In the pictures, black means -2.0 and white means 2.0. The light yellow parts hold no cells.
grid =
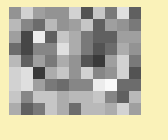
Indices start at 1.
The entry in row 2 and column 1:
0.9
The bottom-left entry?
0.7
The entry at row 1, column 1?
0.3
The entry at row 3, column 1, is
0.5
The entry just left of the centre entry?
0.7
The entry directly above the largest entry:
0.3
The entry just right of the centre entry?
-0.7
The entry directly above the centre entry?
0.7
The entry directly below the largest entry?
0.1
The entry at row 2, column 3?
-0.3
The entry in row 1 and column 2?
1.3
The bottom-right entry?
0.5
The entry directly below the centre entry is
0.3
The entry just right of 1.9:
-0.3
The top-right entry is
-0.5
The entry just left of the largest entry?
1.7
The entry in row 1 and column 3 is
0.5

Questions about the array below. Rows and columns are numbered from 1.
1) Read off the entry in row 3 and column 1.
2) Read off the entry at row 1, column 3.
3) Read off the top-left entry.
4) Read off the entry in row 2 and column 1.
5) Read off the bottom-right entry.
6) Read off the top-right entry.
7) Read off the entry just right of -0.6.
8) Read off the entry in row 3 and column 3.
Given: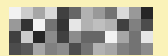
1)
-1.0
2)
0.6
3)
1.8
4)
0.4
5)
0.2
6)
-1.4
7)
0.6
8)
-1.4

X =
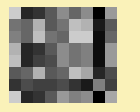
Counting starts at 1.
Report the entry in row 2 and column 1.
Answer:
-0.2
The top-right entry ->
0.4
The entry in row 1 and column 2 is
-1.4
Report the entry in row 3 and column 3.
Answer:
1.0
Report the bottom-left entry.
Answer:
1.2
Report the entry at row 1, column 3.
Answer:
-1.2
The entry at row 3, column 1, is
0.0
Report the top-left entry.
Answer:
1.2
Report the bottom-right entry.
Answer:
0.6

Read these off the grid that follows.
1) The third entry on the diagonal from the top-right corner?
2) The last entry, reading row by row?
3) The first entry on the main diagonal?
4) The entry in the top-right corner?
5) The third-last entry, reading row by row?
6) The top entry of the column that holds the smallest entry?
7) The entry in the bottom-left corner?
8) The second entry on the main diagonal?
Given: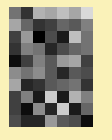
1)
-1.6
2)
-1.8
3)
-0.2
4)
1.4
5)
-0.6
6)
0.8
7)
-0.8
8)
-0.4

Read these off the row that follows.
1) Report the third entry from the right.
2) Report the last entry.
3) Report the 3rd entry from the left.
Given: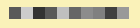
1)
0.0
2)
0.4
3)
-1.2

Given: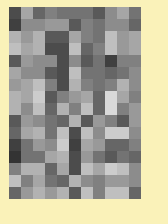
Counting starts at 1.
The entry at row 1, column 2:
0.6
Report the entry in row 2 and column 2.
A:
0.2
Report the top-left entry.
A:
-0.8
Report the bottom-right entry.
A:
-0.4
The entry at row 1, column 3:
-0.4
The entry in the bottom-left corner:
-0.4
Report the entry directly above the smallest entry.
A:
-1.0
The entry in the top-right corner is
-0.2
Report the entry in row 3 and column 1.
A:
0.8
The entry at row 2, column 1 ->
-1.0

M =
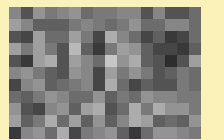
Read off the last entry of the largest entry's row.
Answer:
0.5
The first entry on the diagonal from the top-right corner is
-0.3
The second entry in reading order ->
-0.7
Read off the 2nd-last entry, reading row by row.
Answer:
0.1
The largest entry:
1.1
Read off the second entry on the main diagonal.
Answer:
0.1
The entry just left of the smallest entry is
-0.7
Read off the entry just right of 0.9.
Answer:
-0.5
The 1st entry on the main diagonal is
0.1
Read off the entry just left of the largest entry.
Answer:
-0.3
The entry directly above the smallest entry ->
-0.9
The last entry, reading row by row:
-0.1
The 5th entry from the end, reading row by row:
-0.3
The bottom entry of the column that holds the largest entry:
0.3
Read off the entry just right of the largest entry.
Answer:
0.3
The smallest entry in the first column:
-1.1
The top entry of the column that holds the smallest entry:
-0.7
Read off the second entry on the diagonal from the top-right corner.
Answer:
0.1
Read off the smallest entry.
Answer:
-1.3
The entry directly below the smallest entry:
-0.5

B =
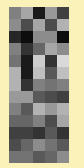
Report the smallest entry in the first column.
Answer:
-1.4
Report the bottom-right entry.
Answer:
0.2
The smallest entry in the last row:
-0.6
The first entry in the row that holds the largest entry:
-0.2
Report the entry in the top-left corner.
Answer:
0.0
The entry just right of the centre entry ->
-0.2
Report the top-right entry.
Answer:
-1.0
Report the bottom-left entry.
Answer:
-0.2
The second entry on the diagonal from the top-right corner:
-0.8
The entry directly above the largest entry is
0.2
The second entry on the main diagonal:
-0.8
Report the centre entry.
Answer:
0.0
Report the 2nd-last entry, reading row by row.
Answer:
-0.4
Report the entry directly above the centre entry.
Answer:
1.0
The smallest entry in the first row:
-1.6
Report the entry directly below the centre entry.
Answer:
-0.6
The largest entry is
1.4

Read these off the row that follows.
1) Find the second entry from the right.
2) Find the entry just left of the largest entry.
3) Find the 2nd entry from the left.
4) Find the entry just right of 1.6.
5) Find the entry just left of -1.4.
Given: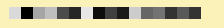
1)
-0.6
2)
-1.4
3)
-2.0
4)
-1.8
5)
-0.8
